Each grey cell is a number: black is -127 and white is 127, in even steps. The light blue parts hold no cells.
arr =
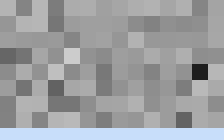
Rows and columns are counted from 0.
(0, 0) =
52
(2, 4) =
5
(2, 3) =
26
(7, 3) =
53
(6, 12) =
42
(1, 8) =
12
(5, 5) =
43
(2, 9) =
24
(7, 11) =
-28
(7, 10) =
28
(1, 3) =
-9
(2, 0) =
30
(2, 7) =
22
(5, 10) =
23
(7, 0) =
2
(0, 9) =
50
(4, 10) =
30
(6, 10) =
28
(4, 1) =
44
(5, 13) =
42
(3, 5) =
18
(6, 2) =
50
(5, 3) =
-29
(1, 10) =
16
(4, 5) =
30
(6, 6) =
36
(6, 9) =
16
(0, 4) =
44
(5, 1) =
-11
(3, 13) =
16
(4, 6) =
-7
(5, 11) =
-2
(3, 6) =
11
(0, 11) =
48

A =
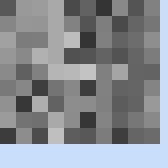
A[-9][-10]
-39
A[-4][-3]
-28
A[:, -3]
[9, -53, -28, -44, 37, -28, -35, -28, -65]
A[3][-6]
-46
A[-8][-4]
-1
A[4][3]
53
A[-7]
[33, -3, -2, 41, 61, -75, 0, -28, -18, 14]
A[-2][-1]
9
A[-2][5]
-73
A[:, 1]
[25, 22, -3, 9, -31, 7, -72, -12, 13]
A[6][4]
13
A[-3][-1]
25
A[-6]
[23, 9, 49, 41, -46, -43, -28, -44, -26, -3]
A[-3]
[17, -72, 46, -29, 13, 12, 0, -35, -28, 25]
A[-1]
[-67, 13, -51, 63, -34, -39, -3, -65, -26, -20]
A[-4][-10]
-6
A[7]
[27, -12, -15, 41, 12, -73, 4, -28, -8, 9]
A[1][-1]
-9
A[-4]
[-6, 7, -65, -11, 8, -66, 1, -28, -26, 4]
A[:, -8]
[28, 21, -2, 49, 1, -65, 46, -15, -51]
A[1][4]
2
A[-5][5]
67

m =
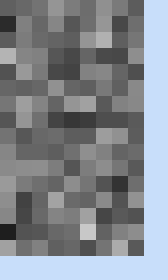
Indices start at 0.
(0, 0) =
-31
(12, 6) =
10
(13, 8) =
-45
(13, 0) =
7
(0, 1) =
-23
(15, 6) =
-11
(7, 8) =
-37
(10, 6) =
13
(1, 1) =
0
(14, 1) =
-44
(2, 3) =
-27
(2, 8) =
-9
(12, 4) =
-21
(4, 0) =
-45
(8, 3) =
-19
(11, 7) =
-76
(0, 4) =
-3
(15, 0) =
33
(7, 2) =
-15
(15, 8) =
-38
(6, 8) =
8
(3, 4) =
-55
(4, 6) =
7
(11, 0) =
26
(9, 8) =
-20
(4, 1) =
25
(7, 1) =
21
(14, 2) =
-41
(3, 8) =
14
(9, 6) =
1
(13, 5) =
33
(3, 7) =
-55
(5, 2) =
-24

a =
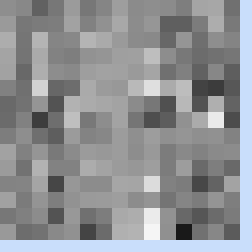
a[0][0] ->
14
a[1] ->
[26, -8, -4, -2, 34, 1, 17, 40, 12, 22, -32, -32, -3, 45, -6]
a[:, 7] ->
[30, 40, 26, 31, 33, 24, 35, 35, 28, 28, 27, 38, 30, 41, 48]
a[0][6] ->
5
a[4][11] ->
0
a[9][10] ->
-3
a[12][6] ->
27
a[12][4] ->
18
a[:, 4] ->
[27, 34, 8, -1, 9, -18, 50, 63, 27, 11, 2, 23, 18, 24, 17]
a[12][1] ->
-4
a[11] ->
[3, 4, 37, -57, 23, 12, 12, 38, 37, 92, 1, -3, -56, -28, 35]
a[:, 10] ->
[11, -32, -24, 13, -15, 43, -47, -34, 16, -3, -3, 1, -11, 18, 16]
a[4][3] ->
13
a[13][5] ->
-15
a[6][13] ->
47
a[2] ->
[45, -10, 52, 5, 8, 52, 42, 26, 11, 9, -24, 21, -16, 14, 4]
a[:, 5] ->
[-8, 1, 52, 18, 30, 42, 43, -7, 3, 27, 44, 12, 26, -15, -59]
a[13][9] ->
107
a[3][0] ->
36
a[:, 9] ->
[14, 22, 9, 62, 37, 95, -8, -49, 29, 25, 30, 92, 20, 107, 117]
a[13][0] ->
-8
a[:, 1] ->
[8, -8, -10, -11, -23, -15, -13, 1, 14, 1, -13, 4, -4, 0, -18]
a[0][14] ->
-15
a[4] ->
[34, -23, 46, 13, 9, 30, 34, 33, 26, 37, -15, 0, -30, 7, -33]
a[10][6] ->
35
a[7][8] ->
-10
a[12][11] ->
5

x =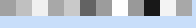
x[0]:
33
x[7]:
126
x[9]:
-103
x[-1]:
40

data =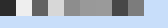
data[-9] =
-84
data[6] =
26
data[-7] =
-29

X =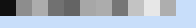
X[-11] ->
-111
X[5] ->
39
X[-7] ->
-27
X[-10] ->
13

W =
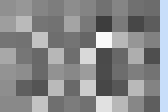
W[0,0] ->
16
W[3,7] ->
-23
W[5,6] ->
-56
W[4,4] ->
8
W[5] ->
[14, -32, -43, 58, -22, 77, -56, -40, 57, 3]
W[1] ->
[30, 58, -10, -13, 36, -6, -66, -5, -56, -35]
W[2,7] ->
56
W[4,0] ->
19
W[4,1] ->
13
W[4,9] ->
-12
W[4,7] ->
-18
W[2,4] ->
-11
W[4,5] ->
28
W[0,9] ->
-19
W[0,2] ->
5
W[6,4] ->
-3
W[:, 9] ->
[-19, -35, 1, -49, -12, 3, -33]
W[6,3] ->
-16
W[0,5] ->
4

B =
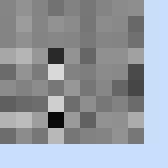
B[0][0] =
6
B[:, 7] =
[11, 8, 3, 16, 9, -25, 2, 16, 17]
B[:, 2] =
[3, 6, 4, 23, -5, 12, -19, 29, -8]
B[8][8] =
-8
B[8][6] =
3
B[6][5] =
14
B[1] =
[3, 28, 6, 18, 10, -10, 12, 8, -23]
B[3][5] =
-25
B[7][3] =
-117
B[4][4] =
2
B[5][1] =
2
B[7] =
[50, 60, 29, -117, 26, -30, 17, 16, 44]
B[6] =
[-33, -22, -19, 79, -19, 14, -8, 2, -20]
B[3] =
[38, 52, 23, -86, 20, -25, 15, 16, 34]
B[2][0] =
3
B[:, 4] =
[1, 10, 6, 20, 2, 23, -19, 26, -9]

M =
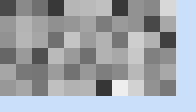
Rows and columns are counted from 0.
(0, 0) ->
-53
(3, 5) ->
-15
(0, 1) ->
9
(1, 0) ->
23
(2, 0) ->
18
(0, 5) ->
58
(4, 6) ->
-1
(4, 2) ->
-9
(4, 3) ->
27
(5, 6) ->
-73
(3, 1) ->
25
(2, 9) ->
49
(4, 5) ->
24
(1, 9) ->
-55
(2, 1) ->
53
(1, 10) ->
39
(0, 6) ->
64
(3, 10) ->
13
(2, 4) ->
68
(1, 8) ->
18

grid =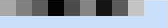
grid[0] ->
40
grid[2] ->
-35
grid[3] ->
-123
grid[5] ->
4
